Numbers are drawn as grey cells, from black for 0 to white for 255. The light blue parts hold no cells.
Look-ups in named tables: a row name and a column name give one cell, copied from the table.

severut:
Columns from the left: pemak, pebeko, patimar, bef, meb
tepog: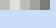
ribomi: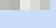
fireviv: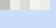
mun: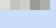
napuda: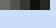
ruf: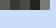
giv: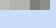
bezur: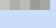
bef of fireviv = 242
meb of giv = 140
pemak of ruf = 90
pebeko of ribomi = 179
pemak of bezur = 194
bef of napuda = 16
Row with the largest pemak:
mun

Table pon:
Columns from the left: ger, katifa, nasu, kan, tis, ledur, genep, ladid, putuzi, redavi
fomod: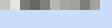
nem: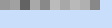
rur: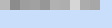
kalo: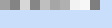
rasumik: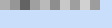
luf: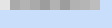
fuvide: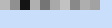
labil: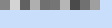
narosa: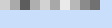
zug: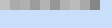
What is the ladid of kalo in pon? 242
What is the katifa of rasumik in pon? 150
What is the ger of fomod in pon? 196
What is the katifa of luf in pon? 170
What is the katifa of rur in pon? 140
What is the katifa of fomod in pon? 228
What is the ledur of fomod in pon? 183
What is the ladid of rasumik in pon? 159
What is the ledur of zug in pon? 151
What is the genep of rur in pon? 174
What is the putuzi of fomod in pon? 126
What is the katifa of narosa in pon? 170
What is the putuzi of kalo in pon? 247
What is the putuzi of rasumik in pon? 209
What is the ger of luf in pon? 229
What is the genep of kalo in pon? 176
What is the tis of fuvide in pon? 117
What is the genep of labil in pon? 182
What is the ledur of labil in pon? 117

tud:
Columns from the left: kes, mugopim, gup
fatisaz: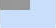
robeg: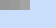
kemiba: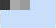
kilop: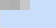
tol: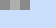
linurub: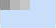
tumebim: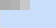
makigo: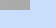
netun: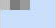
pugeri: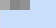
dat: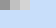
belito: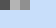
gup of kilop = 199
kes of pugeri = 169
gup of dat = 212
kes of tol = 141
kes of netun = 191
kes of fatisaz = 151
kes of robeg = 151
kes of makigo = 171
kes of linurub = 150
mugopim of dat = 193
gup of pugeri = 145
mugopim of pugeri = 136
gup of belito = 144
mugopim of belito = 180
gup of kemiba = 155
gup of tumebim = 199
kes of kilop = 179
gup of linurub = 198
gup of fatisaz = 150
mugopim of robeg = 155
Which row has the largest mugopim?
dat

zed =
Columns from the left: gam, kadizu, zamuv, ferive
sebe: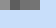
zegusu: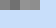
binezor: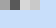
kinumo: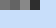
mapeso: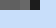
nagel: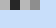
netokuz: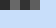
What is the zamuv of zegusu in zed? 147
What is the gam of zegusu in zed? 131
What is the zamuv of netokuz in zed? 51
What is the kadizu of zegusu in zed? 113
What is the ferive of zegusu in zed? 142
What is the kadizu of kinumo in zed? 100
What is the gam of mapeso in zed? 98
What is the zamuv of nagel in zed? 184
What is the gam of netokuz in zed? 44
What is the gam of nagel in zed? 181
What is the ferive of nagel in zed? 142

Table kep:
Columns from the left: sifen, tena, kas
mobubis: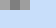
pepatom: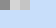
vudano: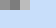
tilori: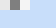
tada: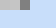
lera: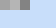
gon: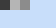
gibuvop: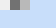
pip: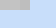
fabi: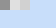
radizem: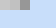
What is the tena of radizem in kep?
193
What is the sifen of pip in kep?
194
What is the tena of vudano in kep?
125
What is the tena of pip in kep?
195
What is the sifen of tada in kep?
194
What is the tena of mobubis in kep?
127
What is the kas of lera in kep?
131
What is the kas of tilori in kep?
244
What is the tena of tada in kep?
197
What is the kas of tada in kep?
128
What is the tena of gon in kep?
181
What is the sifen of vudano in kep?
146
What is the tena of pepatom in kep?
213
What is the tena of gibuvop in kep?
114
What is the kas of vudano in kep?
188
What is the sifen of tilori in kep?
232
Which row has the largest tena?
fabi

